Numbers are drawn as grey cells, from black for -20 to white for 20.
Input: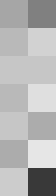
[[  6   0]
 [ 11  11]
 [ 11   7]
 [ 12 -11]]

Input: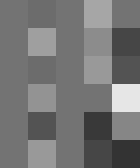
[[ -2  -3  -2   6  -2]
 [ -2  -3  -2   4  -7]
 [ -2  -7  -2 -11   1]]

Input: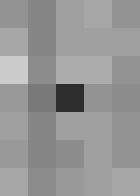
[[ 3  1  5  6  3]
 [12  2  7  7  3]
 [ 5  1  5  5  3]
 [ 6  2  4  5  6]]

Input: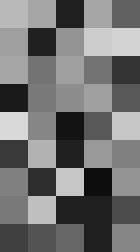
[[  9   6 -15   6  -5]
 [  6  -2   5  -2 -12]
 [ 14   1 -17  -6  11]
 [  0 -13  11 -18   3]
 [-10  -7  -4 -15   1]]

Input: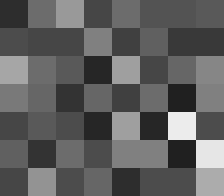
[[-13  -3   4  -9  -3  -7  -7  -6]
 [  6  -3  -6 -14   5  -9  -4   1]
 [ -9  -6  -8 -14   5 -14  17  -8]
 [ -9   3  -8  -4 -13  -8  -8   7]]

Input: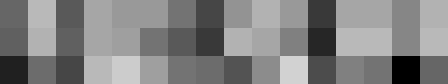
[[ -4   9  -6   6   4   4  -2  -9   3   8   4 -11   6   6   1   8]
 [-15  -3  -9   9  12   5  -2  -3  -7   2  13  -8   0  -2 -20  -4]]
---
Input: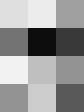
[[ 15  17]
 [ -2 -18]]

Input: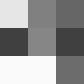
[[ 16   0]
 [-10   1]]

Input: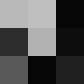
[[  9  10]
 [-13   8]]

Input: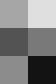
[[ 6 15]
 [-7 -1]]

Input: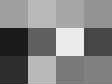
[[  5   9]
 [-16  -5]]

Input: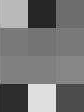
[[  9 -14]
 [ -1  -2]]

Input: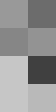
[[ 4 -3]
 [ 1  3]]

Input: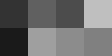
[[-12  -5]
 [-16   5]]

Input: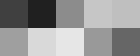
[[-10 -15]
 [  5  14]]
